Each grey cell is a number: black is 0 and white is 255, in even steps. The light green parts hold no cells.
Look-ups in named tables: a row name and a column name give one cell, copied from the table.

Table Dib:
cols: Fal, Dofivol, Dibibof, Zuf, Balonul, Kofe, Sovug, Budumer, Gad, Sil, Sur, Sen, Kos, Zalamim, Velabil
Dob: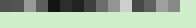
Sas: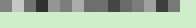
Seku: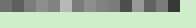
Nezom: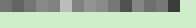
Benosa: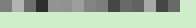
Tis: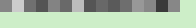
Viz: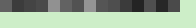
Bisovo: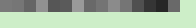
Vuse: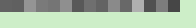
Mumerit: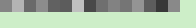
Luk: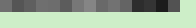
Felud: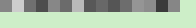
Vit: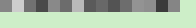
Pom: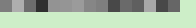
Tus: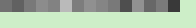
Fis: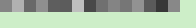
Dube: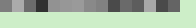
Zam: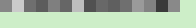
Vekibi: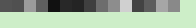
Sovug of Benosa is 157
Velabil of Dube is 100
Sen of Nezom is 133
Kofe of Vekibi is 40
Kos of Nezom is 111
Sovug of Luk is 119
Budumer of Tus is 144
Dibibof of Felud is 112
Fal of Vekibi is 83
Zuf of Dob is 93
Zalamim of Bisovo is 38
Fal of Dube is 125
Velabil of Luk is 82
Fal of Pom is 125
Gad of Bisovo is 116
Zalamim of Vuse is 125
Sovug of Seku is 123
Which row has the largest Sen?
Vuse

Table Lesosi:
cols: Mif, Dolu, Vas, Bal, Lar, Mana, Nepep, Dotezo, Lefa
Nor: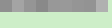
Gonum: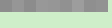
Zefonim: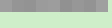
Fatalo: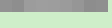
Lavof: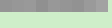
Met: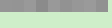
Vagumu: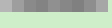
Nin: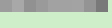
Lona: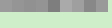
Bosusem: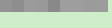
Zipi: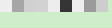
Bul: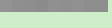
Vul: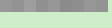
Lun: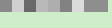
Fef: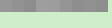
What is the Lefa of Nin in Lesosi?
121
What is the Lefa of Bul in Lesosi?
141
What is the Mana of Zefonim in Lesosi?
145
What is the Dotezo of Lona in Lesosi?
136
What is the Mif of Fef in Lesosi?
151
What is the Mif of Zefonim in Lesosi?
158
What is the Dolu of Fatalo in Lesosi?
142
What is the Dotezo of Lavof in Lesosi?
154
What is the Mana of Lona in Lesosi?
170
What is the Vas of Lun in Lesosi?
105
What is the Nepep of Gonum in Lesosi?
157

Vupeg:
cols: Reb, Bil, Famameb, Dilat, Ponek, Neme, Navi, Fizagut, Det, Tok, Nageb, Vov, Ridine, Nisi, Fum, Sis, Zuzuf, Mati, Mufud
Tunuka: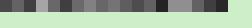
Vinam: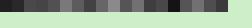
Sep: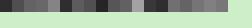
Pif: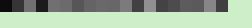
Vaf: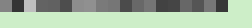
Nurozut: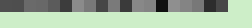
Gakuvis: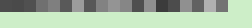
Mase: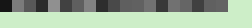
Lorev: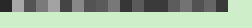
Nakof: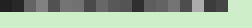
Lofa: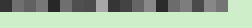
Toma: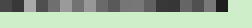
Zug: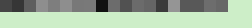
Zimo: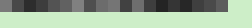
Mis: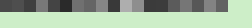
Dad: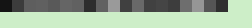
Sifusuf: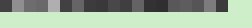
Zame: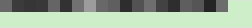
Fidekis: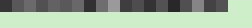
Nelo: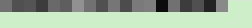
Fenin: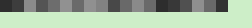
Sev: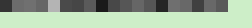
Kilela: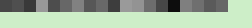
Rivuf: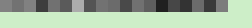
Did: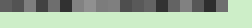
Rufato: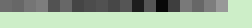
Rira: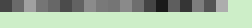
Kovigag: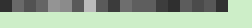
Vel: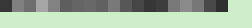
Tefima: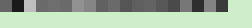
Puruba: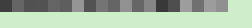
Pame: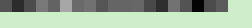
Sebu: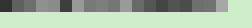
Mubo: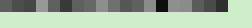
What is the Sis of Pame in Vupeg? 83
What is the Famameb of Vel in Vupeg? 110
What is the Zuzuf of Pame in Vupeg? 4
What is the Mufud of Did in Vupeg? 110
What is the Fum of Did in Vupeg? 99
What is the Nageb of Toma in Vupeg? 118
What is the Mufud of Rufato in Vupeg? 152
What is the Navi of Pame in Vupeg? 106
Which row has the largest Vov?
Sep

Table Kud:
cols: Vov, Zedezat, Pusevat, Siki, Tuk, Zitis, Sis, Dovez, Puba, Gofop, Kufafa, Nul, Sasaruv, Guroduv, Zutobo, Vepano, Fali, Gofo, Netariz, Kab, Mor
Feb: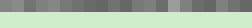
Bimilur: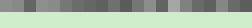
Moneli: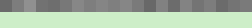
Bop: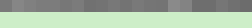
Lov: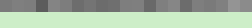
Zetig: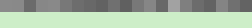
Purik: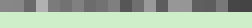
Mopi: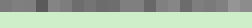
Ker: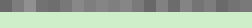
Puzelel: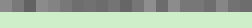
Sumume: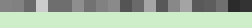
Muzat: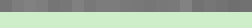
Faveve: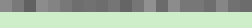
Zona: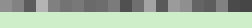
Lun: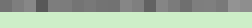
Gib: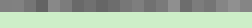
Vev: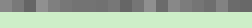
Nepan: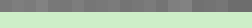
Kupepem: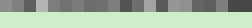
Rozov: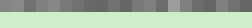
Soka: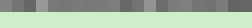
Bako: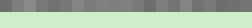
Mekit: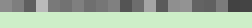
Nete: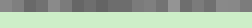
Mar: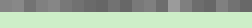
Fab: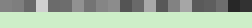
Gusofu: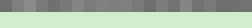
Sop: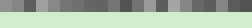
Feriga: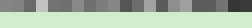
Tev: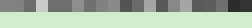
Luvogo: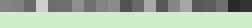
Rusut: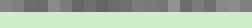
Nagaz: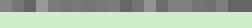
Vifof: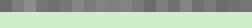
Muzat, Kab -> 111
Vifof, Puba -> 130
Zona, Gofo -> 93
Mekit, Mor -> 68
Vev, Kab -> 107
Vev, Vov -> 135
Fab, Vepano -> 166
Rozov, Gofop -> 114
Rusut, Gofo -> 114
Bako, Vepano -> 132
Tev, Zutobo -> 136
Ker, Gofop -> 127
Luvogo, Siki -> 206
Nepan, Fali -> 113
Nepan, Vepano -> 130

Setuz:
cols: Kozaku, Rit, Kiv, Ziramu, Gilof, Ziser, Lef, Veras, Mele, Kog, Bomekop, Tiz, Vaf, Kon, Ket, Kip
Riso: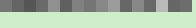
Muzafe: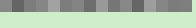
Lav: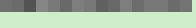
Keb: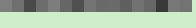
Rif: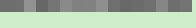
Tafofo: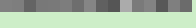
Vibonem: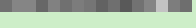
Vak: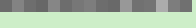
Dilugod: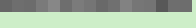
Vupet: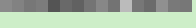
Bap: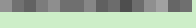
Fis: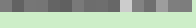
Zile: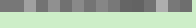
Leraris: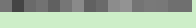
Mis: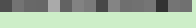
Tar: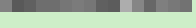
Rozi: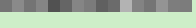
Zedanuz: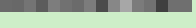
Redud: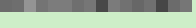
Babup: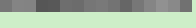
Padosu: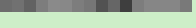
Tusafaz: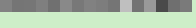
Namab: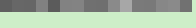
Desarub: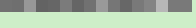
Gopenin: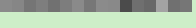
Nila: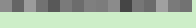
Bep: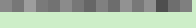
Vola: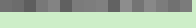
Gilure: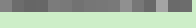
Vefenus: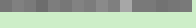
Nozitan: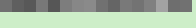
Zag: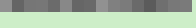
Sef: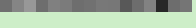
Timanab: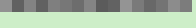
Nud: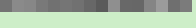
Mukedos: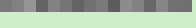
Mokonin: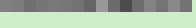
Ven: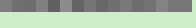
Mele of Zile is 134
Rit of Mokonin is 125
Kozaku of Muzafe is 136
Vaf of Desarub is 132
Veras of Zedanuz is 124
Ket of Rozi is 125
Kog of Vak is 105
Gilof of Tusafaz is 112

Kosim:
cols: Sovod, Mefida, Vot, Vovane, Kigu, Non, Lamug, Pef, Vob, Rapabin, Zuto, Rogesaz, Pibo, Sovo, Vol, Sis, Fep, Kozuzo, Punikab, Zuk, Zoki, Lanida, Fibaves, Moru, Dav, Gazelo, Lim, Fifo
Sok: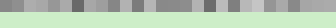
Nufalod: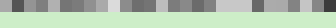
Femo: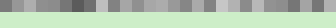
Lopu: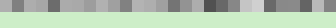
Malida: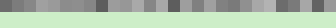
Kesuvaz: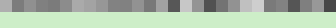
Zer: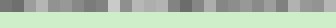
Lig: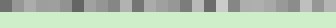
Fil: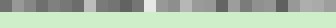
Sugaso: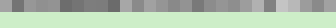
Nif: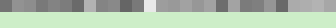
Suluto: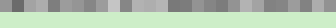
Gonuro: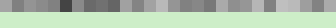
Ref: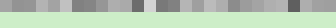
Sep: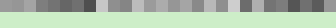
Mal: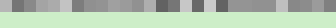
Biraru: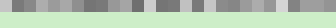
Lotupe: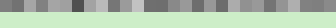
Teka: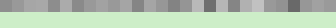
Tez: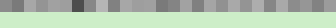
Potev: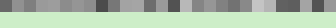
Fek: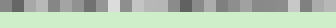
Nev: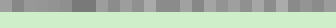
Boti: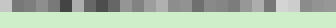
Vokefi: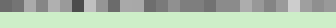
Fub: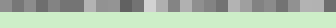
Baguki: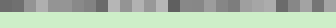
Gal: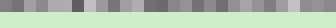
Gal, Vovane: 138
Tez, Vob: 181
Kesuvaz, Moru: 130
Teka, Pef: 153
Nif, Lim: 179
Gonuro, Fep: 135
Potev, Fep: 133
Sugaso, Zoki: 157
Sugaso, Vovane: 144
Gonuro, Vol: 149
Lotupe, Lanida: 153
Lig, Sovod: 112

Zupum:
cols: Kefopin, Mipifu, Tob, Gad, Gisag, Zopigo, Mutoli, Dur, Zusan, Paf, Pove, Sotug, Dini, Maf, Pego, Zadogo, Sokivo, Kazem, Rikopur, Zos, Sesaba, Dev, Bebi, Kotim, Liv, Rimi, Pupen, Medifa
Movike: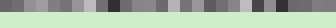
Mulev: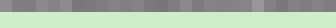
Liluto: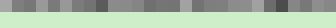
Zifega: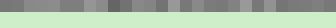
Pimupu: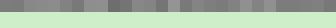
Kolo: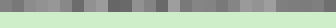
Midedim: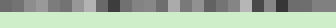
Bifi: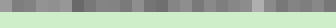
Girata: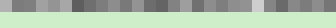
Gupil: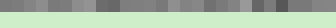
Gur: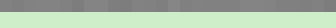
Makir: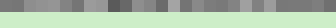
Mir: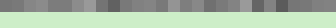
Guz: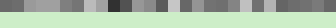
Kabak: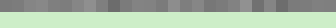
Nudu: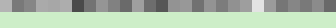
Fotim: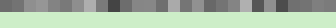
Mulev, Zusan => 126
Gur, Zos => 129
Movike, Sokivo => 151
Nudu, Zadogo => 152
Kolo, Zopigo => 136
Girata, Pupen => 141
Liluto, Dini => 112
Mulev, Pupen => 131
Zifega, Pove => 114
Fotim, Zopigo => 121
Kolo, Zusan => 155
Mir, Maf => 121
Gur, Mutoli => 125
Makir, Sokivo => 137
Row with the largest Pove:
Liluto

